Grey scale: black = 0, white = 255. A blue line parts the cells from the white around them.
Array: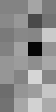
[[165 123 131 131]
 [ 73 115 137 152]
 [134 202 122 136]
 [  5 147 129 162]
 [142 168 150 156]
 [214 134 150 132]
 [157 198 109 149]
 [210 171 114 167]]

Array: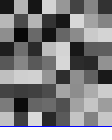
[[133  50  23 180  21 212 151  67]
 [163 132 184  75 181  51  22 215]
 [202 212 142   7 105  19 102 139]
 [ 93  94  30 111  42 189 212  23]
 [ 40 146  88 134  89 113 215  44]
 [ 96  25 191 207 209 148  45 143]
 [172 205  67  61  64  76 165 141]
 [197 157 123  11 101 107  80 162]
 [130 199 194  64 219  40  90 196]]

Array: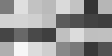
[[ 52 182 123 223 194 186 218 195]
 [ 66  62 210 211 207 191  92  79]
 [191 192  69 104  73  63 192 220]
 [ 56  82 175 246 220 206 136 121]]

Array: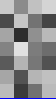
[[193 212 201 139]
 [115  68  74 198]
 [144 185 165  45]
 [124 109 131 225]
 [119  82  90 180]
 [181 192 166  83]
 [113 186 187  59]]

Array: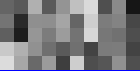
[[138  22 101  89 176  90 148 192 218  79]
 [131  71 116  41 143 142 165 101 206 124]
 [113  78  95  28 150 124 156 115 215 119]
 [124  67 201 176 145 111  90 112  67 123]
 [145  79 220 167 105 155  62 206  78  86]]

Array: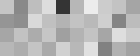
[[195 165 197 137 190 221  52 183 236 204]
 [132 188 149 142 217 192 179 195 185 207]
 [222 205 166 194 172 198 160 179 195 166]
 [177 162 183 173 196 170 209 184 224 129]]

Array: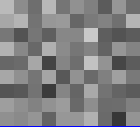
[[150 110 186 140 110 184 117 145 128  91]
 [112 181 167 180 115 151 154 102 122 130]
 [ 83  92 119  83 118  95 135 135 201  94]
 [150 131 178 136 104 176 139 118 131  99]
 [ 70  92 103 107 167  68 133 110 194 147]
 [160 121 167 144 117 165  88 146 106 128]
 [100  91  84  88 115  59 133 101 169 115]
 [109 128 158 143 130 146 156 105 142 108]
 [ 55 148 144 138 149  99 151 151 177 106]]
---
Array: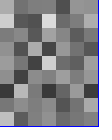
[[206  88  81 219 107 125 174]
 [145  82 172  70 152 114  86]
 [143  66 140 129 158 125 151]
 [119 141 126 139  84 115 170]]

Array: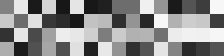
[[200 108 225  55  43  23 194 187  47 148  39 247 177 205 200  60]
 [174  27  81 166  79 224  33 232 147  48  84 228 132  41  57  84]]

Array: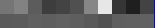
[[90 91 96 94 97 94 89 81 95 96 97]]

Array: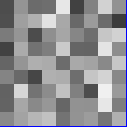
[[ 79 159 176 226 168 104 155 107  59]
 [ 66 171 114 126 202 101 100 228 141]
 [132 105  70 176 173 110 197 211 136]
 [ 99 167 137 151 102 146 145 231 126]]

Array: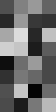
[[ 40 153  56  51]
 [207 197  28  93]
 [ 49 120 103  72]
 [ 75  27 120 185]]

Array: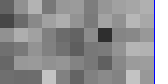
[[ 71 107 137 161 174 147 122 163 145 183 168]
 [112 121 147 129 113  94 120 123 147 181 178]
 [111 108 109 195 129 100 129 138 131 195 152]]

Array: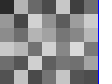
[[152  71 210 145  92 157 204]
 [201 182 114 209 135 218 121]
 [ 82 194  74 117 197  84  77]]

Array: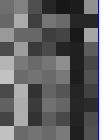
[[103 171  63 117 105  38  38]
 [ 76 157  58  74  36  32  92]
 [194 107 115 106 121  29  81]
 [ 97 173  59 113 101  38  43]
 [193 106 115 106 122  30  81]]

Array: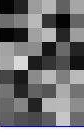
[[110 130 185  52   3 101]
 [162 136 141  20 106  35]
 [ 69  25 139 183 127 186]
 [103 132  34 183 184 141]]
